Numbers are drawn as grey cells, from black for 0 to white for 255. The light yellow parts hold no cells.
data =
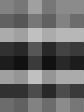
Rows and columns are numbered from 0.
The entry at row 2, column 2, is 192
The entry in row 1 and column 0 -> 97
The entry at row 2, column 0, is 171
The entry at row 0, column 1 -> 119
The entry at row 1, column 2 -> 119
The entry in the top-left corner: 130
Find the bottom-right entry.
119
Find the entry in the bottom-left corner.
108

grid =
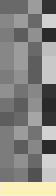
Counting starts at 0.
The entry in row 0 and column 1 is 105
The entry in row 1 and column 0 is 135
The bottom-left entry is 115
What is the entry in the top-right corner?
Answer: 51
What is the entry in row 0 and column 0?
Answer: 105
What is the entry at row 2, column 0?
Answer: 124

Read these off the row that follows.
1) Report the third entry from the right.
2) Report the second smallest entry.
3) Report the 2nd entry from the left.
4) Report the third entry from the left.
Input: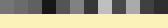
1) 170
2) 46
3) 107
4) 96

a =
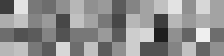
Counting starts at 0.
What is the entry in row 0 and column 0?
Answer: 61
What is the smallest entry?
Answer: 30
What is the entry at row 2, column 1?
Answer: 82
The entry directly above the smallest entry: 61
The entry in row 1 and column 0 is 173
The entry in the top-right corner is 163
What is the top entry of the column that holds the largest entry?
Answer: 215
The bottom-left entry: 183
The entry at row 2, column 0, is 109
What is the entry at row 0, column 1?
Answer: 227
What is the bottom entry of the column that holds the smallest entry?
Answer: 82
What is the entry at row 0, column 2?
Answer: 120
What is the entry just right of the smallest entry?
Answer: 144

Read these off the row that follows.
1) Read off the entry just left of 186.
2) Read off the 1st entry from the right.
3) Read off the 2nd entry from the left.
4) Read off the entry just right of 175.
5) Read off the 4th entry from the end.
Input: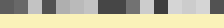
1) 175
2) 82
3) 104
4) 186
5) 213

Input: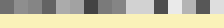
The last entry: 222
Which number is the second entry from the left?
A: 142
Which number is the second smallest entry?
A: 78
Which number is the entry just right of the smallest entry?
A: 122
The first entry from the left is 111
